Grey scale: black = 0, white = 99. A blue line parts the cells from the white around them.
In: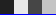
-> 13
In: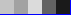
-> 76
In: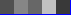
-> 31
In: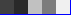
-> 25
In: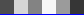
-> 30
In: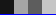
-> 8
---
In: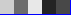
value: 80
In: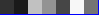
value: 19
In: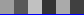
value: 61
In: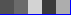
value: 32
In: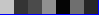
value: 77
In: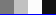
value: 47
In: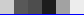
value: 80
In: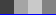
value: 25
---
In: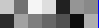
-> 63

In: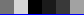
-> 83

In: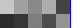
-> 21

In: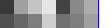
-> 40

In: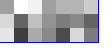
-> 24

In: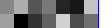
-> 0

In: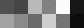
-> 54

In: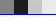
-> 11
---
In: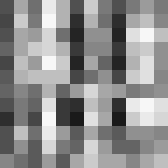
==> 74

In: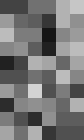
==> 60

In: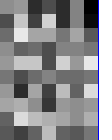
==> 34

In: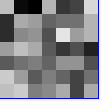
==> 70

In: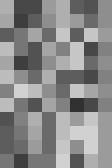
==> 60

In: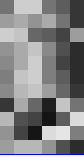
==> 61

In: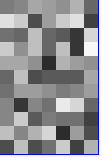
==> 83

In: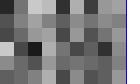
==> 59
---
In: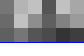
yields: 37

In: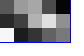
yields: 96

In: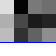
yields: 73

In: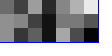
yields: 56

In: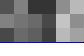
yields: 28

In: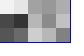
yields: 33

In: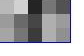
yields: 64

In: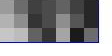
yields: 77
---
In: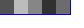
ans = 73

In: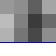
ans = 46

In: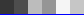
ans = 30

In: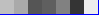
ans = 66

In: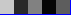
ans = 16

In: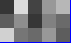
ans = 46
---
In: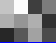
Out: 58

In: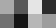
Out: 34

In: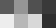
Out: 58

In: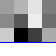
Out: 34

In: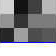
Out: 20

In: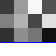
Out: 69

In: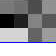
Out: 13

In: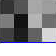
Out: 7

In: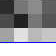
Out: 13
